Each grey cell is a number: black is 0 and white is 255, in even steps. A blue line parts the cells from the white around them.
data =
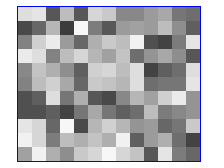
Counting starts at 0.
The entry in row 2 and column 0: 130
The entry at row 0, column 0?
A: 222
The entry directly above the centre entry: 214
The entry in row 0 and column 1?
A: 229
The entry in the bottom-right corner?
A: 103
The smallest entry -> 60
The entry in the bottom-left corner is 161
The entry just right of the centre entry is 182
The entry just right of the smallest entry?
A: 247
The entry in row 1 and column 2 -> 182
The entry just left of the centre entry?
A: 201
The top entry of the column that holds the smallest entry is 189
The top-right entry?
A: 110
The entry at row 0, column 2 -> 87
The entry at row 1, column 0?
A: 73
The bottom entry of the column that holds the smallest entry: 142

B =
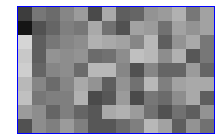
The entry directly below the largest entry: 200
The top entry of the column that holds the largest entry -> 61
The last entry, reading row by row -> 113
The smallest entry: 21
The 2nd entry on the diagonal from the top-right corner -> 147
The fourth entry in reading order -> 134
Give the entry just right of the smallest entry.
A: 81
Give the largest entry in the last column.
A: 169
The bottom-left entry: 81
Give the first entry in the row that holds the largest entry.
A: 213
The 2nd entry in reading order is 119
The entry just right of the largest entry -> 94
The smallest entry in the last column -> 94
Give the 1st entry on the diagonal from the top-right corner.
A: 162
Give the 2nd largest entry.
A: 206
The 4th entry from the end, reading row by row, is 162
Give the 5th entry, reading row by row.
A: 155
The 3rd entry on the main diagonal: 119

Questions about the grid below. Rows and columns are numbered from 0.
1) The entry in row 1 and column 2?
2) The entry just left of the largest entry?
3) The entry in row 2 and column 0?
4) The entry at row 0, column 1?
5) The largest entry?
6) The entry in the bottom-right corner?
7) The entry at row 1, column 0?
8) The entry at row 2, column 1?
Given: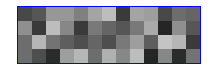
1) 189
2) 94
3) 109
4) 86
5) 196
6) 115
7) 143
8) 182

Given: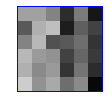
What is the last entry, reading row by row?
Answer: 8
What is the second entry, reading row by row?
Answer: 161
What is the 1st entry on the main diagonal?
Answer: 161
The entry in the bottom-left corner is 205
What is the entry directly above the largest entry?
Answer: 176
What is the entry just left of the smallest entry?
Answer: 138
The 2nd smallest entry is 22
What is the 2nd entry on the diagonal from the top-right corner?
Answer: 95
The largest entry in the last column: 66

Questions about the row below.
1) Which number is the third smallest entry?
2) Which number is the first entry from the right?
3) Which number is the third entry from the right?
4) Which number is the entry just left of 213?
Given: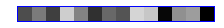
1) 48
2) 0
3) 144
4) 84

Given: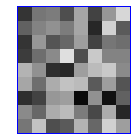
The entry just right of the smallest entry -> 145
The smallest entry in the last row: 78
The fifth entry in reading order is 166
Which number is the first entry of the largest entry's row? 60
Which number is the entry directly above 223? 103
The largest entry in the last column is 215
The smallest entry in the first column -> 46
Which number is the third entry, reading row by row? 124
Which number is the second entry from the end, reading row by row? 209
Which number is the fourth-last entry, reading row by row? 179
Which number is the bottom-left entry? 118
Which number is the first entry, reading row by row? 52
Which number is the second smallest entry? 17
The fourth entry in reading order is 78
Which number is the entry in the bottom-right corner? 158
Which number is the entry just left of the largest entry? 138
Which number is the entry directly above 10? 187
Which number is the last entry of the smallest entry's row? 97
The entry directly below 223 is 39
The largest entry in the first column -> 179
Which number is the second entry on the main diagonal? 131
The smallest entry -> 10
